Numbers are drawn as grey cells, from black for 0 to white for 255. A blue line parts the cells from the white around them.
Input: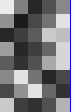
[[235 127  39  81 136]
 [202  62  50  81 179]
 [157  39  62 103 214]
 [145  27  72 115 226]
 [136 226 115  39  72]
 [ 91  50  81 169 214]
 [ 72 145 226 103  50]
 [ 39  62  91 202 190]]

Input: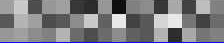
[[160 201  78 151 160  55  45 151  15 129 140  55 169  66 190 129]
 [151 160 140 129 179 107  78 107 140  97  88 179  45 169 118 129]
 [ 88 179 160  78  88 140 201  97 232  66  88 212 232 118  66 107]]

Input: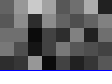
[[120  78  21  66 120  87  78  66]
 [111 111  11  66  45 129  33 111]
 [ 99 151 202 162  87 111 172  33]
 [ 87 140  45 140  99  78  99 129]
 [ 45  54 151  11  66  33  54  87]]

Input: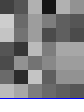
[[205 106 157 125  95  85]
 [196 115 157  75  95  75]
 [187 167 125 106  95  85]
 [106  43 196  95 146 146]
 [ 85  54 187 125 167 167]
 [ 75 146 115 136 157 157]
 [ 65  85 177  22 177 146]]

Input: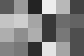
[[196 206 165  56 108  99]
 [174 142 174  56 120  78]
 [131 120  44 228 165  78]
 [ 89 153  35 237 184  66]]

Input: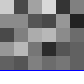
[[205  73 162 217  52 128]
 [151 184 118  43  85  97]
 [139 139  85  73 151  34]
 [ 97  85 128 108 118  97]
 [ 73 128 172 184 139 108]]
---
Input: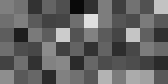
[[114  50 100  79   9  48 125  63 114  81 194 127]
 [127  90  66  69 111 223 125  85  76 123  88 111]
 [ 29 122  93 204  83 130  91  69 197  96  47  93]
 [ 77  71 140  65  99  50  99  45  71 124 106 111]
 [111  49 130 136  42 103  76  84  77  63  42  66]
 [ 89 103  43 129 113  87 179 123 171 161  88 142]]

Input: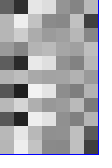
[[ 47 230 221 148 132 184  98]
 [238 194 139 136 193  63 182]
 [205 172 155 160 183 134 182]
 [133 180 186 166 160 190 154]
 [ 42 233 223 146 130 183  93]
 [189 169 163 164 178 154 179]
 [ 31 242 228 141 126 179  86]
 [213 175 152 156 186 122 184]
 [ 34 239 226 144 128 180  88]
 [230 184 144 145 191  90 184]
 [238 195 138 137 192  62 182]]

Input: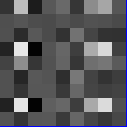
[[188  28  88 105  54 140 166  86  51]
 [ 85  77  75  83  75  82  80  74  79]
 [ 43  88  75  50 114  69  50  49  80]
 [230   3  84 102  62 171 217  65  35]
 [141  54  82 100  54 111 118  90  67]
 [ 38  88  84  46 120  67  51  61  81]
 [ 52  87  87  57 103  69  63  67  81]
 [228   3  95 103  61 169 219  80  33]
 [ 53  87  88  58 102  70  55  71  83]]

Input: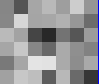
[[ 84 166 185 158 205 150 134]
 [215 165 167 177 151 108 135]
 [163  69  40 115  86 156 186]
 [199 135 104 170 143 130 166]
 [166 228 226 170 141 169 121]
 [199 190  93 184 106  54 161]]

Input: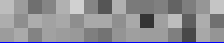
[[156 111 133 177 209 133  85 176 122 121 128  99 126 150 197 189]
 [142 173 162 168 142 169 169 143 169  52 160 189  95 173 112 173]
 [170 131 161 156 153 127 115 148 159 157 157 127  72 168 149 156]]

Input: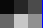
[[ 38  75   8]
 [199 145 103]]

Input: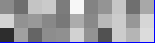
[[110 196 202 124 247 131 148 198 111 168 138]
 [146 153 136 120 172 137 185 204 151 214 211]
 [161 101 141 144 210 147  81 204 181 220  45]]
